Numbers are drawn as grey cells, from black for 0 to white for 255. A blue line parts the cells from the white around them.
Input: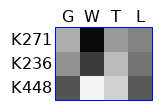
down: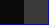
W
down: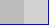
T
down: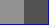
G
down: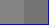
L

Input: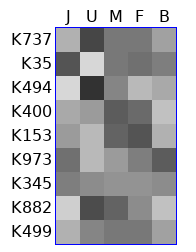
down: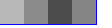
U
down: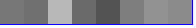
F
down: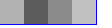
B
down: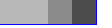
U
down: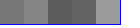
M

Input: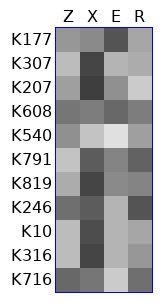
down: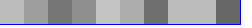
Z
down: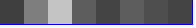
X
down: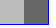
Z
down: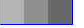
E
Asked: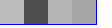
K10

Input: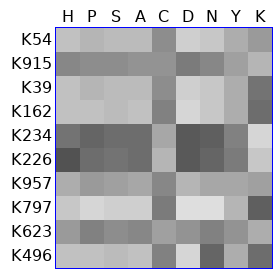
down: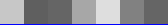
N
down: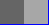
N

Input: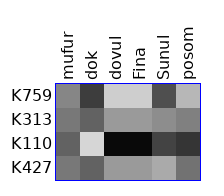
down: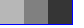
posom
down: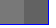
mufur
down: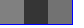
posom
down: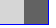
dok

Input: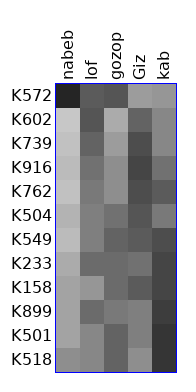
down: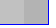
nabeb
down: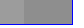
gozop
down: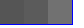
Giz

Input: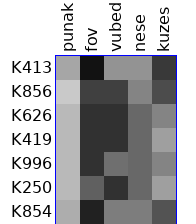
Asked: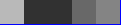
K626
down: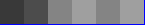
kuzes
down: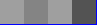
kuzes
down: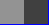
vubed
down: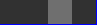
vubed

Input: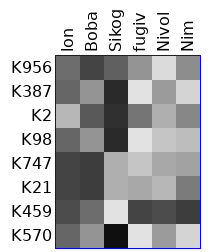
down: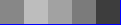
Nim
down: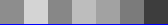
Nim
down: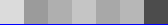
Nivol
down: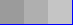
Nivol
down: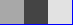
fugiv

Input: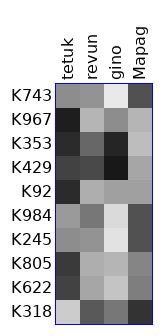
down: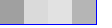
gino
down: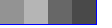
revun
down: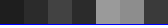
tetuk
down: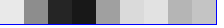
gino
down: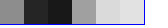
gino
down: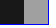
gino
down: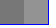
revun

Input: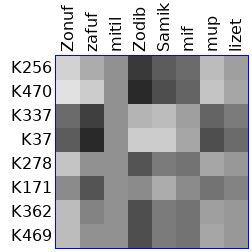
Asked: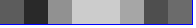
K37
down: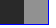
zafuf
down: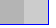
Zodib

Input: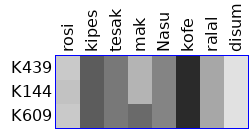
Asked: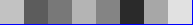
K144
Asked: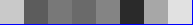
K609
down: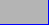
mak

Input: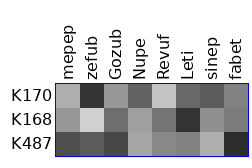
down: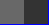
Leti
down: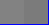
fabet
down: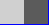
zefub
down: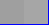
Nupe
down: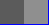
sinep

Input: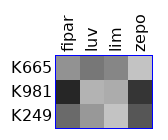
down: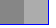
lim
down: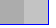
lim
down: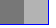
luv
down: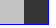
zepo

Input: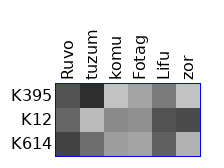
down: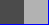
zor
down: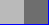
tuzum
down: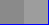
komu
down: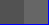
Ruvo

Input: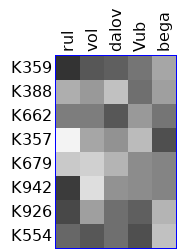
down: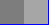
vol
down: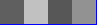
dalov
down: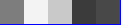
rul
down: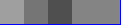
bega

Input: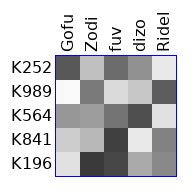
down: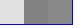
Ridel
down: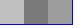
Zodi
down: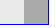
dizo
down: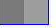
Zodi
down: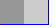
Gofu
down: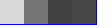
fuv

